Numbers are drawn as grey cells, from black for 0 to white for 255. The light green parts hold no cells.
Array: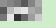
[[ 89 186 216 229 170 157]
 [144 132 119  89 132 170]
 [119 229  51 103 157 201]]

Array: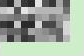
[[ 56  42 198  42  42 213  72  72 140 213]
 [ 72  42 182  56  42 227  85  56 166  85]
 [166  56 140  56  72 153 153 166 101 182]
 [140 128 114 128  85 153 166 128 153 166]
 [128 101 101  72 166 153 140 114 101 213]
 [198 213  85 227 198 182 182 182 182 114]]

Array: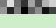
[[151  35 123   3  95 139  19  64]
 [123 223 109  50 164  80 179 207]]

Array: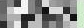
[[101 203 244 244 131 101  18 218 218  44 146]
 [ 44 159 232  44 187 187  85 146 101 175 203]
 [117 175 175  32  32 187  58  58  85 203  18]
 [101 131  58 244 131  85 218 159 146 131 159]]

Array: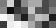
[[ 58 237 249 225 170 110  42  98]
 [249 225 110  29 138 195 182  29]
 [138  14  58  74 195  86  74 123]
 [123 211  42 138 170 170  74  98]]

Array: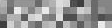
[[162 106 233 178 133 178 233 162 208 121 133 208 192 106 148 133]
 [121 178 178  94 208 220 133 121 220  79  79 148 133 106  79  94]
 [ 63 208 162 208 133 106 178 192  94 192 148  94 148 121 233 178]
 [178 121 148 148 148 106 162 178 220 208  79  63 162 106 133 133]]
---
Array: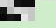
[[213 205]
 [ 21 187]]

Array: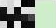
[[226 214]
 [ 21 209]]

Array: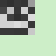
[[ 54  48]
 [ 70 191]]

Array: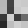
[[182  67]
 [184  64]]

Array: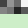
[[ 67 149]
 [132 116]]

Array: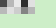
[[ 73 184]
 [185 224]]

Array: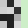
[[201  41]
 [209 215]]

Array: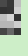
[[73 55]
 [50 53]]

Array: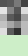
[[ 83  89]
 [228 134]]
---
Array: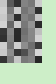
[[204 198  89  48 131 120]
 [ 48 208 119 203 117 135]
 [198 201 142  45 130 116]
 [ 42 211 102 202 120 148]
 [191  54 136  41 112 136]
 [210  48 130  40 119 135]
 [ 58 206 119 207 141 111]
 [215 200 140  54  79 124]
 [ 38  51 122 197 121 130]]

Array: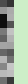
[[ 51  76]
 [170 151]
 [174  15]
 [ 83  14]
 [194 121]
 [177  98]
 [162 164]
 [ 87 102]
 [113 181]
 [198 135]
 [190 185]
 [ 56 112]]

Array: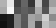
[[159 178 231  64 101  53 195  70]
 [187 169 245  81  95  85 172  84]
 [139  24  32 129  90 165 153 208]
 [170  17  32 129  87 169  75 192]]

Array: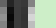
[[131 100  37  61  56]
 [192 133  16  60  52]
 [213 145   8  60  50]
 [189 131  17  60  52]]

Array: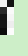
[[ 19 240]
 [250  42]
 [245  21]
 [237  22]
 [252  12]]

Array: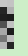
[[195 198]
 [176  37]
 [ 27  30]
 [192  80]
 [ 28 168]
 [191 118]
 [ 38 181]]

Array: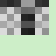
[[ 44  54  41  54 155 156  53]
 [210 143 209 142 102 105 144]
 [146 215 150 213  36  31 212]
 [194 168 196 168  80  80 169]
 [144 219 149 217  32  27 216]]
